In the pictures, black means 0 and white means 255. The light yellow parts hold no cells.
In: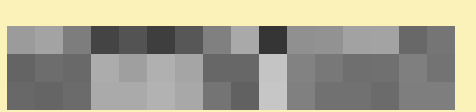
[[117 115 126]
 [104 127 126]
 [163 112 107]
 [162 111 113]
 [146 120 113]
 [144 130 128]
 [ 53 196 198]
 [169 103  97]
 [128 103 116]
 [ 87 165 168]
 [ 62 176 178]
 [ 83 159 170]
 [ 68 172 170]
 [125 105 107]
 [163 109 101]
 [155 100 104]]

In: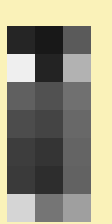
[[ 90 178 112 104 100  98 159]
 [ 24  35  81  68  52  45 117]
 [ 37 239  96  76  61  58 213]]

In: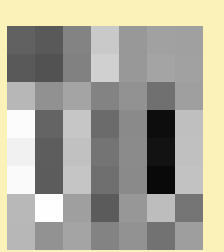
[[160 161 159 191 192 194 117 158]
 [161 164 112  13  18   9 189 114]
 [152 152 146 138 139 138 151 146]
 [201 208 131 107 116 111  91 131]
 [131 129 164 198 193 197 159 164]
 [ 89  82 145 100  93  92 254 146]
 [ 97  89 183 252 241 250 184 183]]

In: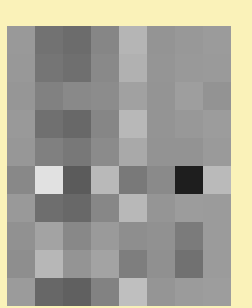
[[155 154 147 156 154 186 155 155 155 157]
 [152 153 158 152 147  30 156 123 113 155]
 [148 149 148 148 147 138 149 145 144 149]
 [181 177 161 184 169 121 184 142 126 191]
 [134 137 140 134 139 185 135 154 163 130]
 [108 111 137 104 120  91 104 136 148  96]
 [114 117 129 112 128 225 110 163 183 103]
 [153 152 150 153 151 136 153 145 142 155]]

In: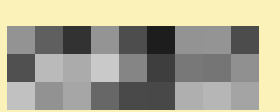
[[ 76 144 164]
 [148 117 182]
 [147 120 175]
 [ 29  62  72]
 [ 77 133  73]
 [148 201 103]
 [ 50 171 166]
 [ 95 186 146]
 [147  80 193]]

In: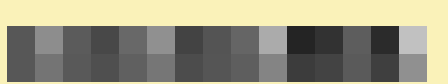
[[193 144]
 [ 43  63]
 [ 93  90]
 [ 50  67]
 [ 36  60]
 [171 132]
 [101  94]
 [ 84  85]
 [ 67  76]
 [144 118]
 [104  96]
 [ 72  79]
 [ 91  89]
 [141 116]
 [ 87  87]]
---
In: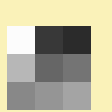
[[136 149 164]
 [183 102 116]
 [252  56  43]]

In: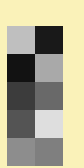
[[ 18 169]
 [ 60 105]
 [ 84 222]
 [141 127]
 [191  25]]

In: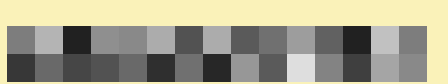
[[ 55 105  70  82 105  47 112  39 151  90 222 131  63 165 137]
 [125 180  33 143 137 172  82 172  90 112 157  97  33 193 125]]

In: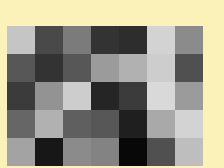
[[ 59 147 205  37  59 217 155]
 [ 87  51  87 155 177 205  80]
 [102 177  95  87  31 169 211]
 [163  23 139 131   8  80 190]
 [197  73 123  51  45 211 139]]

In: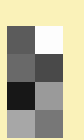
[[ 23 154]
 [ 91 253]
 [105  73]
 [167 119]]

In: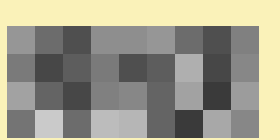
[[116 202 108 188 182 100  58 168 135]
 [122  71  93 122  79  93 175  71 135]
 [150 108  79 142 142 150 108  79 128]
 [162 100  71 128 135 100 162  58 156]]
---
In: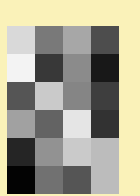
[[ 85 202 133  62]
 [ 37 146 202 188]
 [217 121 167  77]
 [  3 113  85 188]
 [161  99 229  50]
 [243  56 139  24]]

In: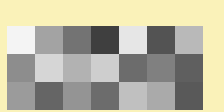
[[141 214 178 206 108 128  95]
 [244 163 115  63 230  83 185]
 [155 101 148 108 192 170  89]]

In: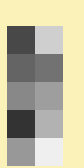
[[152 239]
 [ 72 207]
 [ 51 178]
 [136 158]
 [100 114]]

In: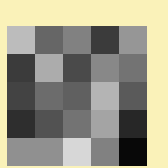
[[ 59 172  74 136 115]
 [144 144 215 129   8]
 [ 67 108  96 180  90]
 [188 102 129  59 150]
 [ 46  82 115 164  39]]

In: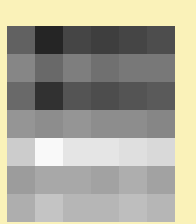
[[204 249 229 229 223 217]
 [174 196 182 182 190 182]
 [156 168 168 162 174 162]
 [149 141 149 141 141 134]
 [134 105 126 112 120 120]
 [105  49  84  77  84  90]
 [ 97  37  69  62  69  77]]

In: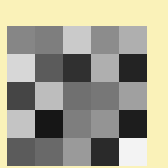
[[ 69 189 112 119 160]
 [134 126 202 140 175]
 [ 91 105 154  42 243]
 [215  91  48 175  35]
 [196  22 126 148  29]]

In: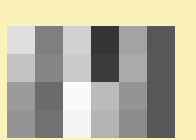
[[194 133 202  60 171  87]
 [223 127 209  53 163  87]
 [148 113 243 179 140  87]
 [155 107 250 187 148  87]]
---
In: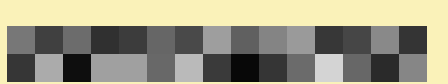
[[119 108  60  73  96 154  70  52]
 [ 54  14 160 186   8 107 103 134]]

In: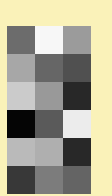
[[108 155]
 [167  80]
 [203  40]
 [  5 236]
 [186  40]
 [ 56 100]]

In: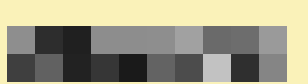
[[142  32 141 161 109]
 [ 63  34  26  76  47]]

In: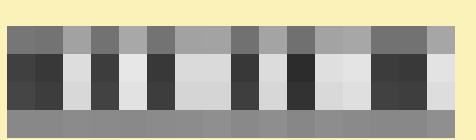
[[118 162 168 162 113 112 167 114]
 [ 64 221 231 218  56  44 228  57]
 [ 69 216 226 213  62  50 223  62]
 [136 139 137 140 137 135 138 136]]

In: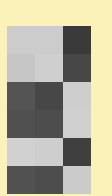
[[204  58]
 [198  71]
 [ 84 206]
 [ 80 208]
 [209  63]
 [ 81 203]]

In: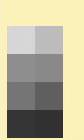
[[214]
 [142]
 [117]
 [ 53]]
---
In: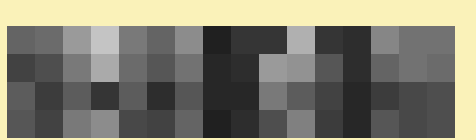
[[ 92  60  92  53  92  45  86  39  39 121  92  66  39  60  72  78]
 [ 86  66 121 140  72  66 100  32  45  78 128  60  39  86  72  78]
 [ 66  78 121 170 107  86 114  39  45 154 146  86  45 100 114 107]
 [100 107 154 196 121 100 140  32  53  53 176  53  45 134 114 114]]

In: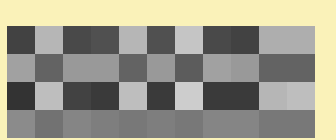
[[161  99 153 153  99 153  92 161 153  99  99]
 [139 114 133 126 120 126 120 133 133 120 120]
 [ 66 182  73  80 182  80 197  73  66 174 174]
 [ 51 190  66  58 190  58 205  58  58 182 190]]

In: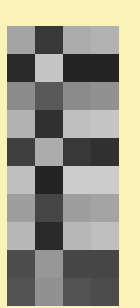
[[191  36 204 204]
 [184  42 184 191]
 [178  49 191 197]
 [164  56 172 178]
 [158  70 158 164]
 [139  89 139 145]
 [ 82 145  82  76]
 [ 76 151  70  70]
 [ 63 172  56  49]
 [ 42 197  36  36]]

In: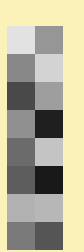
[[ 93  25]
 [144  31]
 [122  85]
 [226 150]
 [ 73 158]
 [177 183]
 [107 196]
 [136 211]]

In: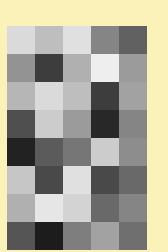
[[ 85  28 126 162 111]
 [147  61 176 238 155]
 [198  73 224  73 105]
 [ 34  91 118 204 141]
 [218 190 224 133  97]
 [ 79 204 155  40 133]
 [182 218 190  61 162]
 [176 230 211 105 133]]

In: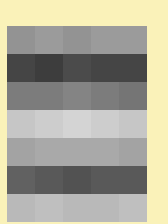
[[ 69  61  75  69  69]
 [ 97  89  82  89  89]
 [124 124 132 124 117]
 [147 155 147 155 155]
 [163 169 169 169 163]
 [185 191 185 185 191]
 [198 205 212 205 198]]
